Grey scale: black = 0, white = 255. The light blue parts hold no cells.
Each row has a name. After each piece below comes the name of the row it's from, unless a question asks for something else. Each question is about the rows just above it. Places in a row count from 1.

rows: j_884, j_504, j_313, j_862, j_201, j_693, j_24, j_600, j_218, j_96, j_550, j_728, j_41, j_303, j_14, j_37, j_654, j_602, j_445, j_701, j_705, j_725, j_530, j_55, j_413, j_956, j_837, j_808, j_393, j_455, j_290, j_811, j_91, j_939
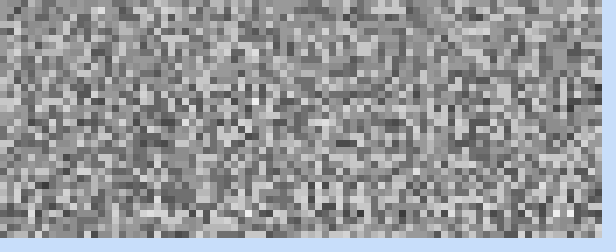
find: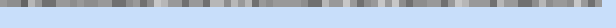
j_884
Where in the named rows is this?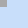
j_55, 41
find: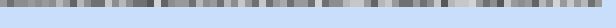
j_55
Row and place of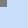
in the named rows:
j_313, 61
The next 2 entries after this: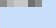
[183 100]

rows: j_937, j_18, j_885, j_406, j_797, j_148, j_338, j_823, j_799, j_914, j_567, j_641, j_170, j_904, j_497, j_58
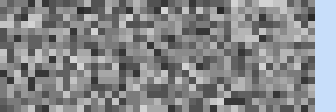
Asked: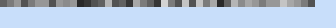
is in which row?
j_18
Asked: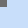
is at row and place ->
j_885, 16
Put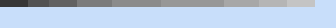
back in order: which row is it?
j_823
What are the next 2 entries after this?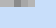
[ 97 167]
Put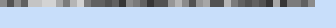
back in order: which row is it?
j_937
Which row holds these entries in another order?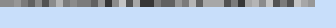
j_567

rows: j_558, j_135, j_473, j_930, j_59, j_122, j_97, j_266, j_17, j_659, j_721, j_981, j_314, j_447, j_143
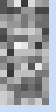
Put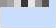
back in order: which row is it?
j_558
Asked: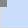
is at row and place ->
j_473, 2
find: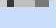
j_721
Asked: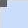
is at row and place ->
j_981, 6
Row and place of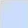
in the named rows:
j_558, 5

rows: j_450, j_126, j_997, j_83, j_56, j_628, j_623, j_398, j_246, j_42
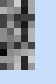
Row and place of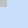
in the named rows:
j_42, 3
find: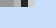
j_246
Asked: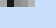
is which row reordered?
j_126
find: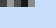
j_83
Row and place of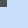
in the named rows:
j_83, 3

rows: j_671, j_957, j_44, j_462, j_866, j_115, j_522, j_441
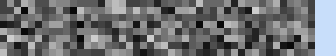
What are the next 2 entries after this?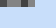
[91 78]
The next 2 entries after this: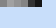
[51 78]
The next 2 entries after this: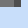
[103  91]

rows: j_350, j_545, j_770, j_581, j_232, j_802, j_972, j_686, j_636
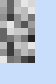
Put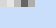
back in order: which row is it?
j_350
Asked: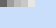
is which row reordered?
j_545
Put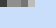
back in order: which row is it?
j_770
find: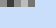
j_770
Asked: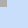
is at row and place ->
j_350, 1

